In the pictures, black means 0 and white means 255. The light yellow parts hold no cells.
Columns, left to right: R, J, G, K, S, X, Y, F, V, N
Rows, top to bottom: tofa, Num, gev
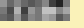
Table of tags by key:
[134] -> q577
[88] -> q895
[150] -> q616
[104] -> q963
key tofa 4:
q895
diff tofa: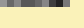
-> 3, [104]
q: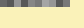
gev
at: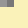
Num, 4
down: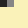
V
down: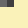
K
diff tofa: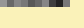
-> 3, [104]

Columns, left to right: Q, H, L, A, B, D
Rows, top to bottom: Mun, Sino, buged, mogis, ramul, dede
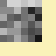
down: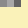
Q
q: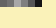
dede
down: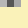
L
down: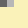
Q
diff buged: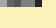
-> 3, [114]
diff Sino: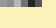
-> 0, [139]

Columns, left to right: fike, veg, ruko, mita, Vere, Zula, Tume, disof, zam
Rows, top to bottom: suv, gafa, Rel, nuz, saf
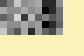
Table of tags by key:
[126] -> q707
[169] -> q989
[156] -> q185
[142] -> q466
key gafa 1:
q466
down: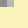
Vere
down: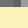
zam
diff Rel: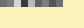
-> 0, [98]
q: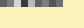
Rel

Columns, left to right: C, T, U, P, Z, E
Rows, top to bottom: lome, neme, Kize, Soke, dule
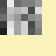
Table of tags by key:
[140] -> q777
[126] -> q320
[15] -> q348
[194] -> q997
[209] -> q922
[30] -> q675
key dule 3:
q922
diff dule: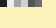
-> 5, [126]
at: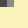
Soke, 4
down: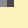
Z
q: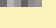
Kize

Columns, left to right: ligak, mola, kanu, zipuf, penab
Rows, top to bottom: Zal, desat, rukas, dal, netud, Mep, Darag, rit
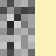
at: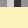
rukas, 0
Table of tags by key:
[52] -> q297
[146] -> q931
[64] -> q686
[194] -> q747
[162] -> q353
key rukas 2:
q297
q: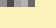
rit
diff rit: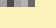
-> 0, [146]
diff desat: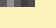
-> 0, [76]
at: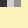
Darag, 1

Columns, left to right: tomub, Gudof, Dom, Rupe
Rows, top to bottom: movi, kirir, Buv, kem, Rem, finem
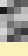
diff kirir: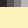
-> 0, [25]
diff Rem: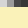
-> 2, [85]
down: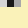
tomub

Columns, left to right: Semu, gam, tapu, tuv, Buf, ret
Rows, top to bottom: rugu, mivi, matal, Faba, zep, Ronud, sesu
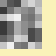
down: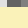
gam
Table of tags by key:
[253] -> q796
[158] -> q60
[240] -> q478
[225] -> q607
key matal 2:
q478
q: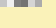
sesu
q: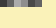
zep
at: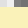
matal, 1

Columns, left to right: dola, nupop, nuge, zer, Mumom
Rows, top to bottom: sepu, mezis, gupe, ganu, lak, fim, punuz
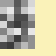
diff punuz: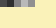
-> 1, [59]
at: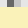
mezis, 1
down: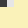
nuge
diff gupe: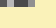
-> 4, [160]
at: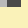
gupe, 1

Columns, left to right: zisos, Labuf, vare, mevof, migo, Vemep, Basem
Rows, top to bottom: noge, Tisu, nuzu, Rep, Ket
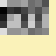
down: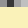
Labuf
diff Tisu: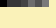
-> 2, [43]
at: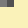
noge, 5
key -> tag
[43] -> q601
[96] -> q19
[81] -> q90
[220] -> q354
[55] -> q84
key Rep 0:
q84

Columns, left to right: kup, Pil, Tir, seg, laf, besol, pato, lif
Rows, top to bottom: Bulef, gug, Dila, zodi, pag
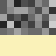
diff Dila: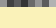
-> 0, [162]
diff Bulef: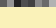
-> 7, [193]
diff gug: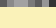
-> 5, [79]
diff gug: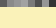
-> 2, [162]
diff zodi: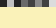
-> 7, [206]
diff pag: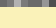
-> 2, [162]
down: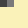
laf

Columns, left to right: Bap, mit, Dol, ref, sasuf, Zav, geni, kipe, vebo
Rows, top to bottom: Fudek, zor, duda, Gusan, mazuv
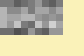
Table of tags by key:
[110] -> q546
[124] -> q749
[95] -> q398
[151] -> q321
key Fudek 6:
q546
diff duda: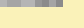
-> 7, [151]
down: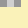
kipe
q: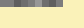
Fudek
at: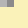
zor, 0

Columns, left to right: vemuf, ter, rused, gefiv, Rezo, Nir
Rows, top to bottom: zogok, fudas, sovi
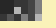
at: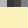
fudas, 2
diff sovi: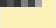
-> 5, [181]
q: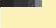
zogok

